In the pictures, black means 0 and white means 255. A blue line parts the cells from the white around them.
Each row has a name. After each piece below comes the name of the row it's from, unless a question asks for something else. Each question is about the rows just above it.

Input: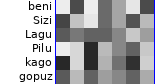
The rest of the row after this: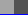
[186]
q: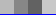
Pilu
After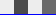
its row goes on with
[165 230  75]
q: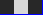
kago
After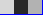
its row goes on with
[113  48 207]
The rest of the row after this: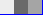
[230  75]

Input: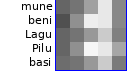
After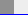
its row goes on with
[232 136]
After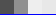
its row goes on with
[136]
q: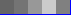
Lagu
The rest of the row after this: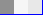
[166]
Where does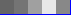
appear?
mune

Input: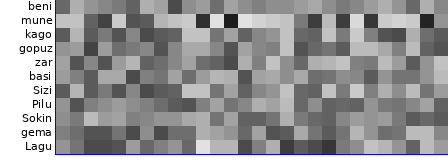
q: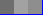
beni
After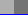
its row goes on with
[162  98  98 116 175 122 104  98 135 156 148 156 122  91 104  91]
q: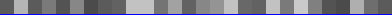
kago
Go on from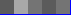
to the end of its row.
[181 148 110 116 187 187 135]

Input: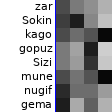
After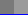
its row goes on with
[ 50 199]
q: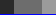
nugif
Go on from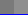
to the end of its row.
[177]
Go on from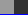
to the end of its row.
[199]
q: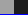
gopuz

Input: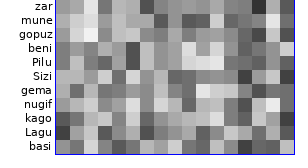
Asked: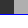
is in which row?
zar
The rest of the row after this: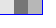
[175  81 132 147 155 147 169 132 126  51 175  89]
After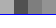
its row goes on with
[169  97 139 199 169 111 175  89]
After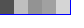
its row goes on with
[221 229 118 111  97 147  97]
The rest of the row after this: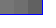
[147  97]

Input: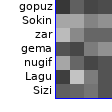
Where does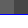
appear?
gopuz
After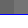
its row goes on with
[83]
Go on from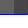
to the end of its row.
[76]
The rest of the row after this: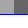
[70 83]
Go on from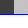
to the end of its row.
[124  83]
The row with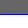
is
zar
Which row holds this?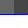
nugif

